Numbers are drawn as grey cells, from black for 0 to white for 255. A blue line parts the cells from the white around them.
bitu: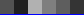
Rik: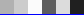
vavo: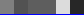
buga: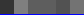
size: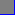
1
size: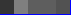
5
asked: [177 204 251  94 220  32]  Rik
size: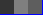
3
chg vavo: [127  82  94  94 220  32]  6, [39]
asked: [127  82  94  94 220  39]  vavo

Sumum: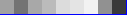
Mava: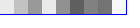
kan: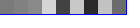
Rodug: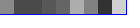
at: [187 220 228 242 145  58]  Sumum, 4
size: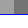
2
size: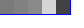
5

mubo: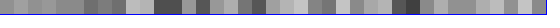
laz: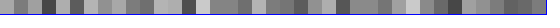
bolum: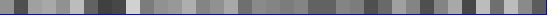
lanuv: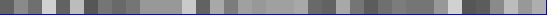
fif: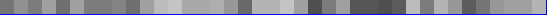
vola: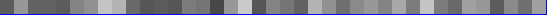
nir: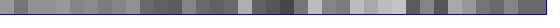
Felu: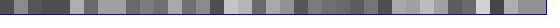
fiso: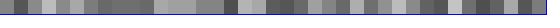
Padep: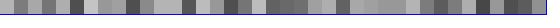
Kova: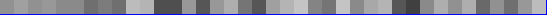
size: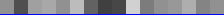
16
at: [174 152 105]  fif, 16
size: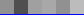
6
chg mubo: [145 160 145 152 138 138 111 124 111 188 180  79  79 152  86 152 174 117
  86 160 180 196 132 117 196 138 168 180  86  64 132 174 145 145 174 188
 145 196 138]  31, [138]
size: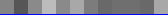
12
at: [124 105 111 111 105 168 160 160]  fiso, 7

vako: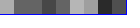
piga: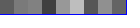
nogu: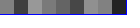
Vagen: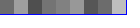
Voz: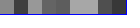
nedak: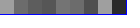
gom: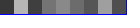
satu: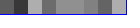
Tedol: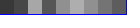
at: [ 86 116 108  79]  nedak, 4
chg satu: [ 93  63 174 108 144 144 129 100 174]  2, [56]
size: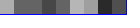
9
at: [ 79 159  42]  nedak, 7
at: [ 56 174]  satu, 2
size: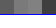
4
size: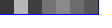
7

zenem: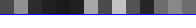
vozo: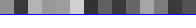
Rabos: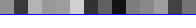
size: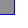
1
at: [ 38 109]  zenem, 11

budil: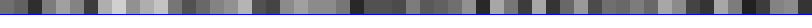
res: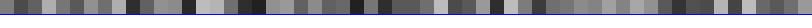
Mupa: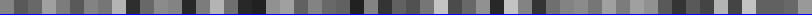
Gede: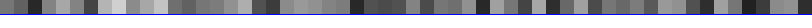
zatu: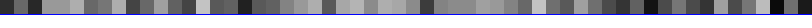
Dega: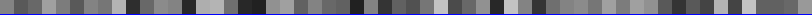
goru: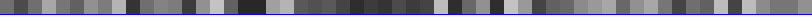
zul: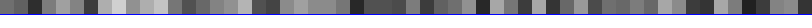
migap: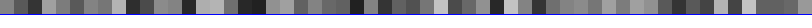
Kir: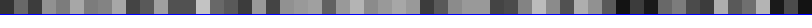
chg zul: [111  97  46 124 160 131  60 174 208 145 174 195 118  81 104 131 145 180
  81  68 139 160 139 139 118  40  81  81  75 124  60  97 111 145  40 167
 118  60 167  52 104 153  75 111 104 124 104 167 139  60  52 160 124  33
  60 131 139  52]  52, [167]
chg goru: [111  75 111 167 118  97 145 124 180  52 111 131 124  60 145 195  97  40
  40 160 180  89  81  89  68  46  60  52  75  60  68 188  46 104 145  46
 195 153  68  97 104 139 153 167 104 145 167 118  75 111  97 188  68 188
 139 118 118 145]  49, [68]
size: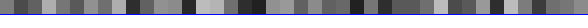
42

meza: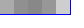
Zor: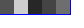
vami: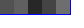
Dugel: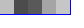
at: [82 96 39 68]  vami, 1
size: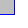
1
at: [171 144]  meza, 1

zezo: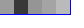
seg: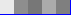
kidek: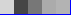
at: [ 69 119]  kidek, 2
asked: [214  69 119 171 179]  kidek

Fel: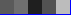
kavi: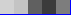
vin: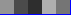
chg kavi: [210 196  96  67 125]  4, [59]
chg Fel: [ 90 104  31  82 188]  2, [111]
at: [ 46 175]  vin, 3
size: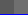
2
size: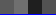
4

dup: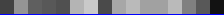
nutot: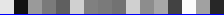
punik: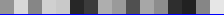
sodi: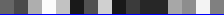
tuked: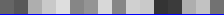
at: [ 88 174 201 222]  tuked, 2
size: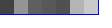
7
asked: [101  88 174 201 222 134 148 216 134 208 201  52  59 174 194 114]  tuked
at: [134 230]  punik, 15
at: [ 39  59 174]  punik, 6
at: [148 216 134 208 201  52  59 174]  tuked, 7
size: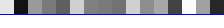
16

